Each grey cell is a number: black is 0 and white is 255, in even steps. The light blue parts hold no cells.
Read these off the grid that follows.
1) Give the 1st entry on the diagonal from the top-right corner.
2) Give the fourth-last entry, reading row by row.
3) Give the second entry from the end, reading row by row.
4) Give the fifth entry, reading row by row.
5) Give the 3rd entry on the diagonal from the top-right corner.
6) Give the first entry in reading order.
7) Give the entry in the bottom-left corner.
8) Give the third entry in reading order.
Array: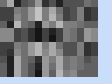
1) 97
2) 137
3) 97
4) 97
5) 125
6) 112
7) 97
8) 34

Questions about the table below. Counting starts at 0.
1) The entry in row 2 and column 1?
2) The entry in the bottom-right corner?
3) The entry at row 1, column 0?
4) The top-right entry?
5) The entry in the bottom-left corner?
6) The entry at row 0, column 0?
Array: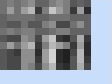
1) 113
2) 72
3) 113
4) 87
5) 87
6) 113

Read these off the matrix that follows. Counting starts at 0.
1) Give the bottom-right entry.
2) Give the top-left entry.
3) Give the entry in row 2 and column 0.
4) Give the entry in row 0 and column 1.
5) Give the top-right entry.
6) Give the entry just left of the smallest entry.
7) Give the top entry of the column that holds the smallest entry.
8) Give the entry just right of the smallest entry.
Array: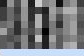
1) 91
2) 32
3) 63
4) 148
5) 63
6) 122
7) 135
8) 122

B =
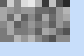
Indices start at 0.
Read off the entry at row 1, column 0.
167
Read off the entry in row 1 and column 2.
137
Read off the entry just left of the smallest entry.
82
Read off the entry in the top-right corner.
41
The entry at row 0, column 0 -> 96
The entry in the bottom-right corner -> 137
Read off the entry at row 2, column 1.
108
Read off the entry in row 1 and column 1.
151
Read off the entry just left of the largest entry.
220
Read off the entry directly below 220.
151
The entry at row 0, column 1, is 206
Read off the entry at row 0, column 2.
137
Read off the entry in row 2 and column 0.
167

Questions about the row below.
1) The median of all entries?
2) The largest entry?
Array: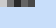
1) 101
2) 203

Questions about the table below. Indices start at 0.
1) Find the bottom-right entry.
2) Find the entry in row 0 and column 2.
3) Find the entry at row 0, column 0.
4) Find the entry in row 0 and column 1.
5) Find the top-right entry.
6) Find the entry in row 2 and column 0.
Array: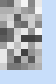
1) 175
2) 205
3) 120
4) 108
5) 232
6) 190
